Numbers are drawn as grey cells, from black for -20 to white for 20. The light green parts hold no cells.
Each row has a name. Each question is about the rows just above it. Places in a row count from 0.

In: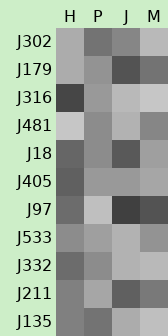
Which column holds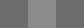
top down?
H
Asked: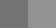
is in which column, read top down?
P
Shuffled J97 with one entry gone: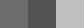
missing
[-10]
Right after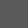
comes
[5]

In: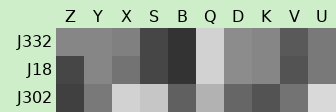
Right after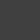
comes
[-1]
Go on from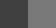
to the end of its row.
[13 11 -5  8 -4 -7 -2 14]
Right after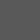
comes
[-1]
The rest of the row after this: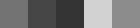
[ 1 -7 -1]
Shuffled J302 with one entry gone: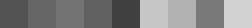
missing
[14]
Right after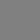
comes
[-9]
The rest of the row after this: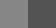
[-1]

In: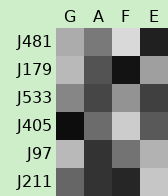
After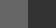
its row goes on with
[-14  11]
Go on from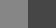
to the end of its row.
[  3 -10]
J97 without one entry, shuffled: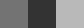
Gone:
[8]
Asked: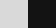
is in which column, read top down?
F

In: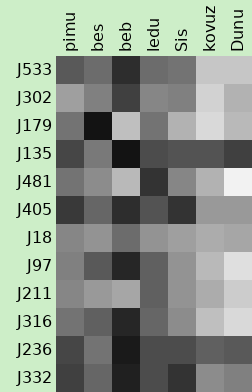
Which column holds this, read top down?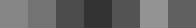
ledu
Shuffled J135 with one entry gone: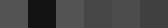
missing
[-1]

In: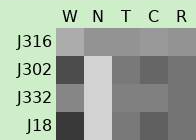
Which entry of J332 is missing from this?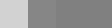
[-2]
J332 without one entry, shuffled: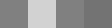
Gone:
[1]
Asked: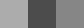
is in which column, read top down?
W
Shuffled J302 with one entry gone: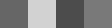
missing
[-2]
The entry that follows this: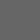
[-2]
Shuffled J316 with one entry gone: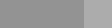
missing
[4]
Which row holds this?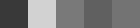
J18

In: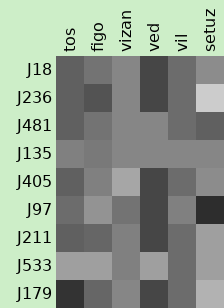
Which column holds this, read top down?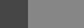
ved
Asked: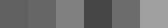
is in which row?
J211
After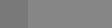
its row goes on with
[1]
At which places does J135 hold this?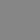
2 3 4 5
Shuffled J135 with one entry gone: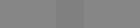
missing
[-1]
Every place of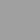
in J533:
0 1 3 5

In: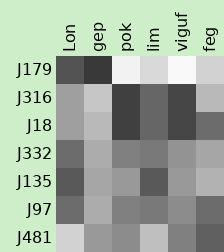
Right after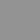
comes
[6]
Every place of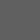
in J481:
5

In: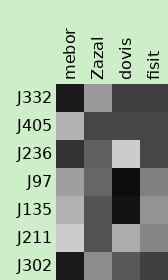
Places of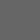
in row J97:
1
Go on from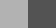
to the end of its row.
[-17   3]
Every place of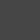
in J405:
1 2 3

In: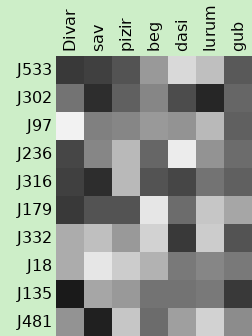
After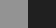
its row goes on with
[11 -3  5 13  2]
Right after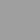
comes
[13]
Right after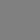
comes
[1]
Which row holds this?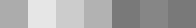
J18

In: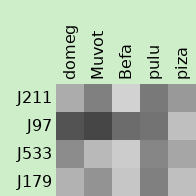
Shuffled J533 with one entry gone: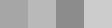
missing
[1]
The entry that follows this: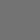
[10]
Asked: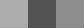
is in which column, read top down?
domeg
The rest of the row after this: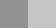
[ 0 10]
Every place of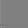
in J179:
3
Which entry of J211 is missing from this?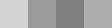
[-1]

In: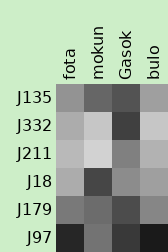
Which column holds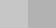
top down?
bulo
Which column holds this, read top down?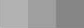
bulo
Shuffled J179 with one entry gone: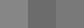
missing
[-8]
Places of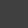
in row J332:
2

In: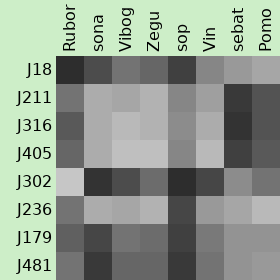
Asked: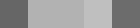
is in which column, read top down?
Zegu
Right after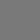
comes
[3]

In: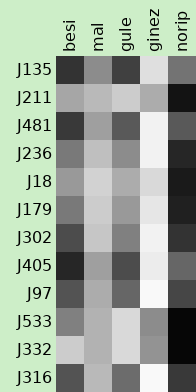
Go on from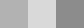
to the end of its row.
[-19]
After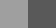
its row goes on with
[18 -6]
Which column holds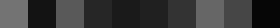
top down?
norip
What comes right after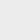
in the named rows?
[-4]
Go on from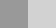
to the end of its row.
[  7  14 -16]

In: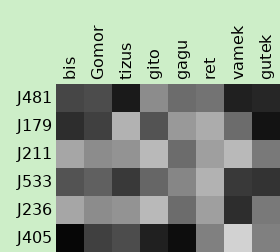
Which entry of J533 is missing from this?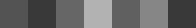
[-12]
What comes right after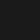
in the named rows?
[2]

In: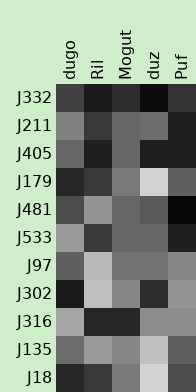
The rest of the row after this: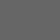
[-15]
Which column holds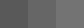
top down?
duz
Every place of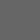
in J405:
0 2
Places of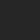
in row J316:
1 2
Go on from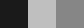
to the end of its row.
[-13   3]

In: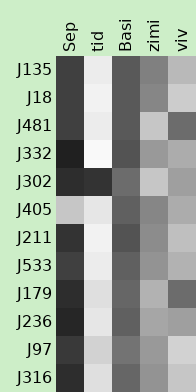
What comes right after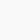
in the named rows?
[-7]
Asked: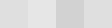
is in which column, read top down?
tid
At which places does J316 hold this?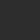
0

